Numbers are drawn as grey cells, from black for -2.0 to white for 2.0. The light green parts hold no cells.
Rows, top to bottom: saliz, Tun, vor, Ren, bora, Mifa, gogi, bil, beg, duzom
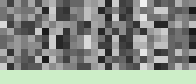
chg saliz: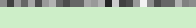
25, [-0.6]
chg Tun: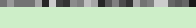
3, [0.0]
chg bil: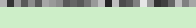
20, [-0.2]

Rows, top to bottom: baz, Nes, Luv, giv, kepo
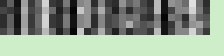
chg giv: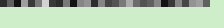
6, [-0.3]
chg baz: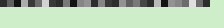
4, [0.5]
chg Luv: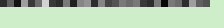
11, [-1.7]
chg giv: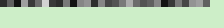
26, [0.1]
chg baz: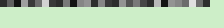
19, [-0.5]
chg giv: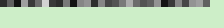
23, [0.1]

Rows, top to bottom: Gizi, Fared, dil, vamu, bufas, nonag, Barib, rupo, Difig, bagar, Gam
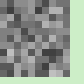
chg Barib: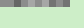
6, [0.0]
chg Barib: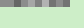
7, [0.6]
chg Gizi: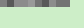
7, [-0.8]

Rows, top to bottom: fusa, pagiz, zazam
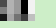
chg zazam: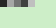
1, [-1.6]
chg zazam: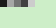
5, [1.0]
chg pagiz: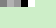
5, [1.8]
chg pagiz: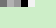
1, [0.0]
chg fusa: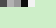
4, [-2.0]
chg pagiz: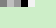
2, [0.8]

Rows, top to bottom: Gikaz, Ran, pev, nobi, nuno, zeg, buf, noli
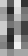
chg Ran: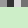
2, [-1.4]
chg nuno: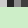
2, [-1.2]
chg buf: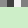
1, [0.0]
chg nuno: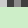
2, [-1.2]
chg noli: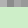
4, [0.6]

